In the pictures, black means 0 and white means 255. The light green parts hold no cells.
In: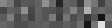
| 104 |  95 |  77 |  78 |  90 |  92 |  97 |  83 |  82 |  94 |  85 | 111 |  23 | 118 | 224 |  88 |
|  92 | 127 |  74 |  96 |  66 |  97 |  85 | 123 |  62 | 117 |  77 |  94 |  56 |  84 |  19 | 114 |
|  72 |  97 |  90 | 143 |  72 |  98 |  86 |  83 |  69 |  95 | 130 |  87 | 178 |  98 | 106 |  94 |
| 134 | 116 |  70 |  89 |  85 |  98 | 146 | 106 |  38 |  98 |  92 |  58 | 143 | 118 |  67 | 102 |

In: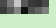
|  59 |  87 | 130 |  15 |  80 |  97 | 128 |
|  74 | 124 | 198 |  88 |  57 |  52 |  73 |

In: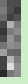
|  43 | 120 | 138 |
|  68 | 221 | 141 |
|  68 | 180 | 125 |
| 160 | 103 | 101 |
| 116 | 142 | 134 |
|  70 | 148 | 110 |
|  54 | 124 | 138 |
|  70 | 178 | 123 |
| 108 |  65 |  82 |
| 124 |  78 |  57 |
| 112 |  77 |  76 |

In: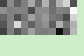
|  65 | 126 |  86 | 120 | 160 | 126 | 125 | 132 |  16 |  90 | 185 |
|  84 | 130 | 218 | 133 |  97 | 129 | 144 |  95 | 174 | 117 | 176 |
| 102 | 129 |  80 | 117 | 161 | 133 | 153 | 120 | 111 |  75 | 211 |
| 143 | 127 | 131 | 129 |  75 | 140 | 141 | 112 | 131 | 124 | 249 |
|  68 | 138 |  95 | 126 | 168 | 107 | 178 | 110 | 178 | 211 |  81 |

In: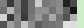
|  82 | 159 | 127 | 195 | 139 |  94 | 113 | 116 | 123 | 224 | 221 |
| 212 |  57 | 134 |  57 | 121 | 152 | 116 | 169 | 115 |  83 | 175 |
| 112 | 181 | 120 |  65 | 114 | 143 | 145 | 114 | 142 |  95 |  22 |
| 127 |  58 | 126 |  66 | 114 | 204 | 119 | 128 | 137 |  33 |  74 |

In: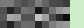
|  70 |  35 |  85 | 109 | 106 |  38 |  83 | 126 | 145 | 153 |
|  88 | 167 | 157 |  82 |  82 | 197 | 160 |  76 |  41 |  13 |
|  80 |  35 |  67 | 114 | 107 |  22 |  69 | 116 | 148 | 163 |
| 121 | 123 |  94 |  78 |  90 | 124 |  99 |  75 |  72 |  60 |

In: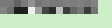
| 131 | 112 |  30 |  31 | 239 | 157 |  69 |  43 | 194 |  60 | 101 | 117 |  59 | 117 |
| 122 | 121 | 100 | 122 | 146 | 117 | 125 | 120 | 121 | 127 | 124 | 128 | 121 | 130 |
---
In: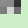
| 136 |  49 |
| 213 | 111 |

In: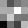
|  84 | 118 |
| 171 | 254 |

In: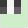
| 243 |  59 |
| 245 |  98 |

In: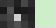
| 56 | 33 |
| 82 | 24 |

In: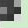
|  62 | 160 |
|  63 |  50 |

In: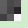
| 73 | 81 |
| 68 | 38 |

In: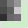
| 119 | 149 |
|  94 | 202 |

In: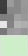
| 155 | 136 |
| 136 | 136 |

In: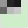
|  36 |  25 |
| 185 | 200 |
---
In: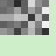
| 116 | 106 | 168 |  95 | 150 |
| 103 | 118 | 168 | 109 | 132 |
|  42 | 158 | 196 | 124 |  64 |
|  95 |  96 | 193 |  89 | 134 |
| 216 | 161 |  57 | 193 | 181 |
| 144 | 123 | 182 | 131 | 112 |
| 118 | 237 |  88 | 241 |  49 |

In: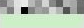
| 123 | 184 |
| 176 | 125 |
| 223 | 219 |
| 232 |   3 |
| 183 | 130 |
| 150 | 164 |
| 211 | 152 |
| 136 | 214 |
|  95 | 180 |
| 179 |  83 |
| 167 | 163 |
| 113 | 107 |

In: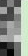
|  68 | 164 |  67 | 127 |  93 | 170 |  19 |  51 |
| 129 |  67 |  74 | 169 | 160 | 163 |  53 |   3 |
|  74 | 176 | 126 | 144 | 157 | 209 | 111 | 106 |

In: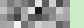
| 168 | 194 | 151 | 165 |
| 123 | 154 | 111 | 171 |
| 150 | 101 |  69 | 241 |
| 124 | 168 | 174 | 114 |
|  93 | 226 |  91 | 148 |
| 226 |  23 |  80 | 207 |
|  93 | 136 | 102 | 189 |
| 206 | 136 | 142 | 193 |
|  79 | 204 | 171 |  99 |
| 136 | 171 | 166 | 127 |

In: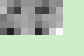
| 174 | 190 | 119 | 131 |  96 |
| 142 | 104 | 145 | 133 |  31 |
| 112 |  61 | 162 | 152 | 117 |
| 147 | 160 | 166 | 165 | 181 |
| 148 | 155 | 153 | 157 | 168 |
| 137 |  70 | 140 | 115 |  38 |
| 107 |  62 | 165 | 148 | 120 |
| 144 | 132 | 163 | 161 | 207 |
| 137 | 179 | 169 | 179 | 250 |

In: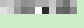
| 190 | 226 |
| 199 | 208 |
| 165 | 153 |
| 143 | 117 |
| 149 | 127 |
| 171 | 251 |
| 170 |  42 |
| 196 | 205 |
| 146 | 104 |
| 115 |  97 |
| 180 | 136 |

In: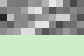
| 186 | 120 |  39 | 116 | 141 |
| 123 | 137 | 192 |  96 | 158 |
| 121 | 133 | 134 | 138 | 167 |
| 120 | 162 | 139 | 135 | 220 |
| 150 | 216 | 114 | 169 | 218 |
| 145 | 227 | 145 | 226 | 131 |
| 178 | 136 | 154 | 230 |  83 |
| 232 |  85 | 171 | 131 | 108 |
| 207 | 120 | 208 |  75 | 125 |
| 120 | 113 | 208 | 107 | 154 |
|  72 | 138 | 125 | 112 | 128 |
| 111 | 123 |  81 | 144 | 100 |

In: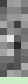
|  66 | 103 | 120 | 166 |  85 | 183 | 144 | 163 | 112 |  99 |  84 |
| 154 | 134 | 153 | 133 | 144 | 229 | 124 | 189 | 114 |  76 | 166 |
| 161 | 132 | 152 |  65 | 131 |  95 |  38 |  90 |  88 |  85 | 153 |
| 130 | 107 | 164 | 151 | 112 | 120 | 150 | 114 | 103 | 170 | 129 |
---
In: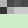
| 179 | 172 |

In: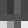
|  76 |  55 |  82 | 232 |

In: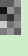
|  96 | 146 | 121 |

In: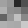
| 161 | 143 | 192 | 201 |

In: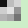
|  18 | 227 | 115 |

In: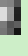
| 135 | 153 |  31 |
